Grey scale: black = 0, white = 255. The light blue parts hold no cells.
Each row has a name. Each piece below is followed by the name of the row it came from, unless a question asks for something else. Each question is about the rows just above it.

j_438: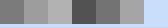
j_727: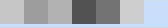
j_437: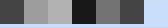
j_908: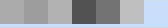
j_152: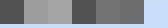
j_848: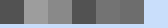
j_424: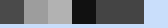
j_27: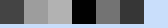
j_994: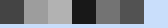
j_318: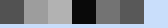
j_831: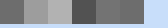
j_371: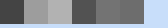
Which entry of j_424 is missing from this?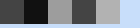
[74]
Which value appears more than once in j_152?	[82]

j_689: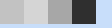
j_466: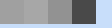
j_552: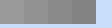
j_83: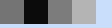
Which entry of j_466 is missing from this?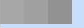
[73]
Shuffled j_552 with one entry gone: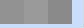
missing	[131]
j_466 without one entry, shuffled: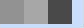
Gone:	[160]
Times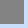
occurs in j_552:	1
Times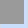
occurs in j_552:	1
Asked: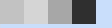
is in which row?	j_689
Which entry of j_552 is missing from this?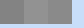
[154]

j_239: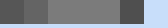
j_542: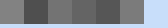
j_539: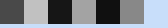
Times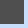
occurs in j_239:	1
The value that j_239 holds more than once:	[123]
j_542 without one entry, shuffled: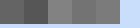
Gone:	[79]
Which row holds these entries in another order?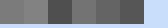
j_542
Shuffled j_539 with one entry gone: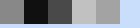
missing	[22]
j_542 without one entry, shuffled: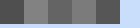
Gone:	[115]

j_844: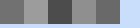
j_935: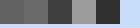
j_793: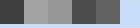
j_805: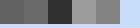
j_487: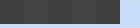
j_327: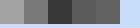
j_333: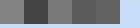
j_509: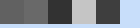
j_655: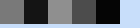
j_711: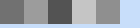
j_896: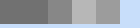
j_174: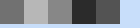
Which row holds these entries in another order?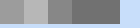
j_896
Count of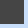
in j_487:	2
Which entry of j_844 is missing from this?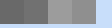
[76]
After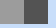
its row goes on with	[197 143]
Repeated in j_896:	[113]
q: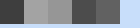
j_793
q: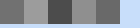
j_844

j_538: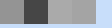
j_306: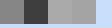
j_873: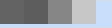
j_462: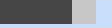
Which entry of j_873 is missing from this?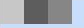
[99]
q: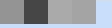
j_538
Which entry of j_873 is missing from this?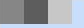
[99]
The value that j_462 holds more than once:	[70]
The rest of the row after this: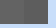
[134 199]
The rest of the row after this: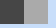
[164]

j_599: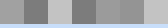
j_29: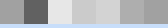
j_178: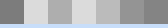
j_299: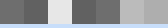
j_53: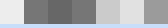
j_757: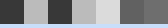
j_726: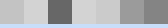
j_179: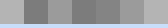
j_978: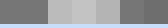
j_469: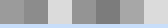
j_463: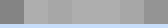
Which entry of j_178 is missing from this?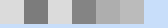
[148]
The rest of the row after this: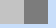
[155 148 195]
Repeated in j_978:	[118]
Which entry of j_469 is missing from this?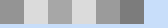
[140]
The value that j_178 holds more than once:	[219]
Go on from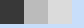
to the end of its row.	[ 97 110]

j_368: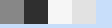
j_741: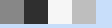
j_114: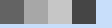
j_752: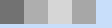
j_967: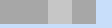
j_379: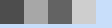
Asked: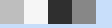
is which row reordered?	j_741
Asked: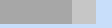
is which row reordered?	j_967
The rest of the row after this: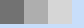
[167]
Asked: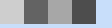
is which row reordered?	j_379
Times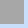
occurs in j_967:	3

